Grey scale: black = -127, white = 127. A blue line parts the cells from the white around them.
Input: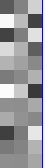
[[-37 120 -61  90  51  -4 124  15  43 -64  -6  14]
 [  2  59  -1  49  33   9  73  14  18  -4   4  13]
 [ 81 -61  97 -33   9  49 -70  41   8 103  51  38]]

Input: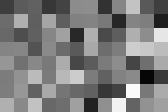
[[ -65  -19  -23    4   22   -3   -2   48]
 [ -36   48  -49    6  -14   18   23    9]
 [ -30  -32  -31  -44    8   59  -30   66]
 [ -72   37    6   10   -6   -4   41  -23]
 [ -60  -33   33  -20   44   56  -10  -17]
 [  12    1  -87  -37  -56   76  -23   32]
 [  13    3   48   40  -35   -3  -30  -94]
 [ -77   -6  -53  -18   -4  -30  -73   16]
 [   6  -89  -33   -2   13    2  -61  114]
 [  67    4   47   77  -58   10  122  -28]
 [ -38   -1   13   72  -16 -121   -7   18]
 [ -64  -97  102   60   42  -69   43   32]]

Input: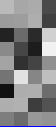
[[  58   27  -93   10   36  -11 -111   46   -1]
 [  39   29  -20  -57  -78   98   45   49  -20]
 [  43   46  -85  -98  -59    6   47  -66   24]
 [ -53  -63   80  113   16   62  -18  -44   19]]

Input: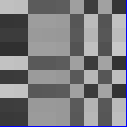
[[ 64 -74 -67 -79  66 -69  68 -66 -70]
 [ 62 -73 -67 -79  64 -68  66 -65 -69]
 [-36  29  26  31 -38  27 -39  25  27]
 [-36  29  25  31 -38  27 -38  25  27]
 [-34  27  24  29 -35  24 -36  24  24]
 [ 31 -41 -38 -44  32 -38  33 -37 -39]
 [-66  59  53  64 -68  55 -69  52  55]
 [ 33 -43 -40 -46  35 -41  36 -39 -41]
 [-73  66  60  72 -76  62 -77  58  62]]

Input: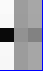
[[ 122  120 -118  120  119]
 [  29   28   18   28   28]
 [  39   38    2   38   38]]

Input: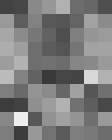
[[-61  25  39  45  29  59  -1 -67   7  -2]
 [-56 -34  11  30  50   2 -22 -62 110 -66]
 [  9   1  -8 -17 -17 -29  20  15 -40  24]
 [ 23 -38 -29 -35 -14 -70  10  29  17 -12]
 [ 49 -42 -49 -43 -19 -58 -24  50  33 -36]
 [-19 -28   0 -10   6 -59  33 -14  20  -1]
 [-25  34  21  34   9  87 -41 -33 -17  -6]
 [-48  11  27  35  26  49 -15 -55  25 -18]]
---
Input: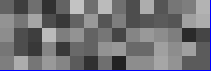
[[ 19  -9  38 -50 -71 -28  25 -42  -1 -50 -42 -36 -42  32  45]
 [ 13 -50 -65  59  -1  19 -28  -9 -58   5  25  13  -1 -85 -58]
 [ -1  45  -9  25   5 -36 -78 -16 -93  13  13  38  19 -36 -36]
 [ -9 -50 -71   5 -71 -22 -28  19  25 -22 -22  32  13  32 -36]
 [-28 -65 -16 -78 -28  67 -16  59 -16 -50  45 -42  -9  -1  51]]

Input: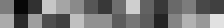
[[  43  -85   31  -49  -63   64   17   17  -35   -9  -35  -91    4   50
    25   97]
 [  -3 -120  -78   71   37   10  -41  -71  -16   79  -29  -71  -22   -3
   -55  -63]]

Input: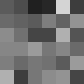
[[ 48 -66  -8  12  19 -58]
 [ 12 -14 -58 -58  48 -43]
 [  6   6  27  -8   6 -21]
 [ -1 -21  -8 -14 -36  27]
 [-21 -29 -36  -1 -29  19]
 [-36 -50 -95 -88  84 -66]]

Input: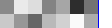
[[ 73  23 -25  57  81 122  44]
 [  9 106  93   3  38 -82 -12]]

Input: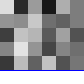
[[  93  -85   27 -103   46   -2]
 [  20   13   72  -16  -30   -2]
 [   5   99   20  -57    5  -16]
 [ -65   66   53  -37   33  -45]
 [ -71   60  -30   66  -45   -9]]

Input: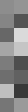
[[ 63 -70]
 [ 38  69]
 [ 13  20]
 [  5 -43]
 [ -3 -49]
 [ -9  26]
 [-17 -30]
 [-24  90]]

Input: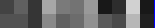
[[ -45  -45  -74    9  -31  -19   17  -37  -53   55  -95]
 [ -60  -31  -74   39   -5  -12   25 -103  -82   81 -103]]

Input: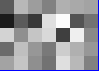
[[  83   15   69   89  -64  111    9]
 [  35   69   15  -13   95   56    1]
 [ -20   63   23   -6   77   48   23]
 [ -36   56   29    1   48   41   35]
 [-100  -36  -71   95  124  -44  -13]]
